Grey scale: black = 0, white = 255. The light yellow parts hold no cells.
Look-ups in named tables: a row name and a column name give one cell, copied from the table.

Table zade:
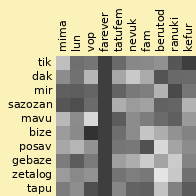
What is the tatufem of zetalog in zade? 116
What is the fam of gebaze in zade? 204
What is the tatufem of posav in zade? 118
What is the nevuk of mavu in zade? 140
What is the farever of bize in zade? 62
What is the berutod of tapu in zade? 196
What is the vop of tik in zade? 117
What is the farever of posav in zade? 62
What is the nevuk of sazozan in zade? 155
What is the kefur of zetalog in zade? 112
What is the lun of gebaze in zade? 92
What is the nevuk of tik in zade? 136
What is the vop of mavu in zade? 216
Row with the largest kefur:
sazozan

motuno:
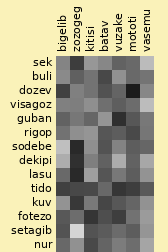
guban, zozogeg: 119
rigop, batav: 86
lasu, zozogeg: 41
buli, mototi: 105
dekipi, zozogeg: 48
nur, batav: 100
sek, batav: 135
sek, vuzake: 98
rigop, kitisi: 149
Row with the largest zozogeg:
setagib

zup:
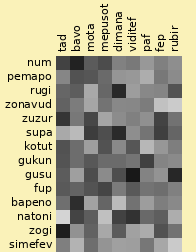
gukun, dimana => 107
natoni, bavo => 68
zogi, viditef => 161
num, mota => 91
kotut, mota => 158
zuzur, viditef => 128
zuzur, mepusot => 165
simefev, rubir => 202
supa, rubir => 101
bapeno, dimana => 187
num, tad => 66
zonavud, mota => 166
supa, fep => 63
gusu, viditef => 24
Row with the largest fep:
zonavud

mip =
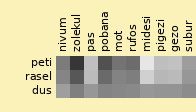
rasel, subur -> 151
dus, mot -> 135
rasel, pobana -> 106
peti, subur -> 157
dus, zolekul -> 127
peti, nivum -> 124
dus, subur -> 140

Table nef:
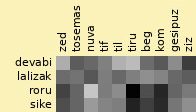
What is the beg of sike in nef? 63
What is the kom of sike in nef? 42
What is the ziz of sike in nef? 143
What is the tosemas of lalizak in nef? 115
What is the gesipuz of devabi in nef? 140
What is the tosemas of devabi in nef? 92
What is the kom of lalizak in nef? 132
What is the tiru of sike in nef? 34
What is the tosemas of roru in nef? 101
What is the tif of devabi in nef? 128
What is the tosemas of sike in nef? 101
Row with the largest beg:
lalizak

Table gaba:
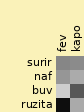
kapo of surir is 139
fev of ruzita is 14
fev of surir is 134
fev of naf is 150
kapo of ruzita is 170
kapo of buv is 87
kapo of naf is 171
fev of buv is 205
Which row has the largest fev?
buv

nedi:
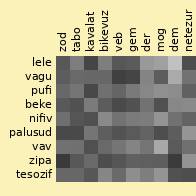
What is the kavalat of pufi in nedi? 72
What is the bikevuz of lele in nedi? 126
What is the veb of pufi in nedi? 101
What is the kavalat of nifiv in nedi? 80
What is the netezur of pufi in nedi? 97
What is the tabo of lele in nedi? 125
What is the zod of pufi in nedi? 104
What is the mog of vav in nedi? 168
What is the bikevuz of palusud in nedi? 94

